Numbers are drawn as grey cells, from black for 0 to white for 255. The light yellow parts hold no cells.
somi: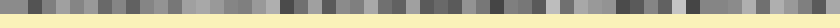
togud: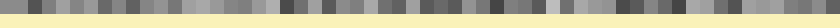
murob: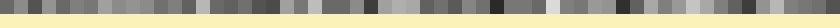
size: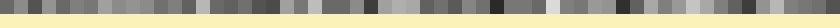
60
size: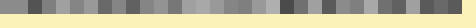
33
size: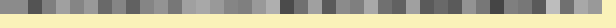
43

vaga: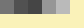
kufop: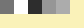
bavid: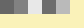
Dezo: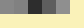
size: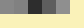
5
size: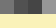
4
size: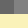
2
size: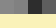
4
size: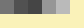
5

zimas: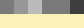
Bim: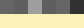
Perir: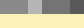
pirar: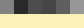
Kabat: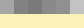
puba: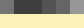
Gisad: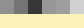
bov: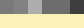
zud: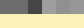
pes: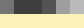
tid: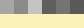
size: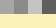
4
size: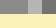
4
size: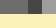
4
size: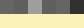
6
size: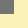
1
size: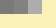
3
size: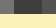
4

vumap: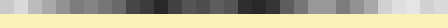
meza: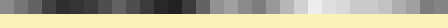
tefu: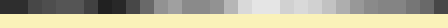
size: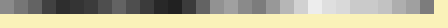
31
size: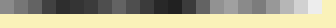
23
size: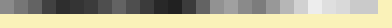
27
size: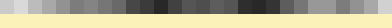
28
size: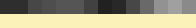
14

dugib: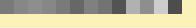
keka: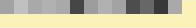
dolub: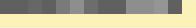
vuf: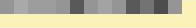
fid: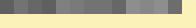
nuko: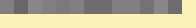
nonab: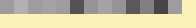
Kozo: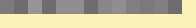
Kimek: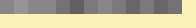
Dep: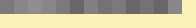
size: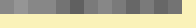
13
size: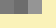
3
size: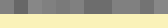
12

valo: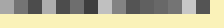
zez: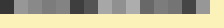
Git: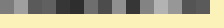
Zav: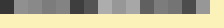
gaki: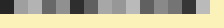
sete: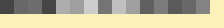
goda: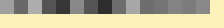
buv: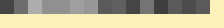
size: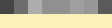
8
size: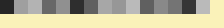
15
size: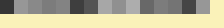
15
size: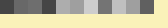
11
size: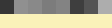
8
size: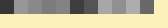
11

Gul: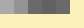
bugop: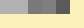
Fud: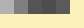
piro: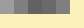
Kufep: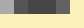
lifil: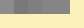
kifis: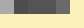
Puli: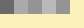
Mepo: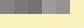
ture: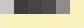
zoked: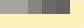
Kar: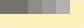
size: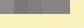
5
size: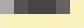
5

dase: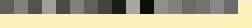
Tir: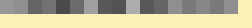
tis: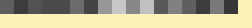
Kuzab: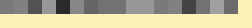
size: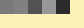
5
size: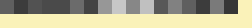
17
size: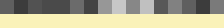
16
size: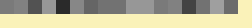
17
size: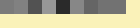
9
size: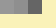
3
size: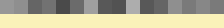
16

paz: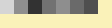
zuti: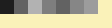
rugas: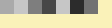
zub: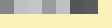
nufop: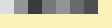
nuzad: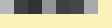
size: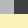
2
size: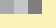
3
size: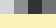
4
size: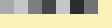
7
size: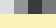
4
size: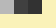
3

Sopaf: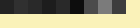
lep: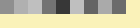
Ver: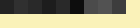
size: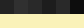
6
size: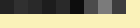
9
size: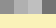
4
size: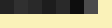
7
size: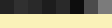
8

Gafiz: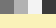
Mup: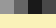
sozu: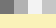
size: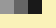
3
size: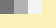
3

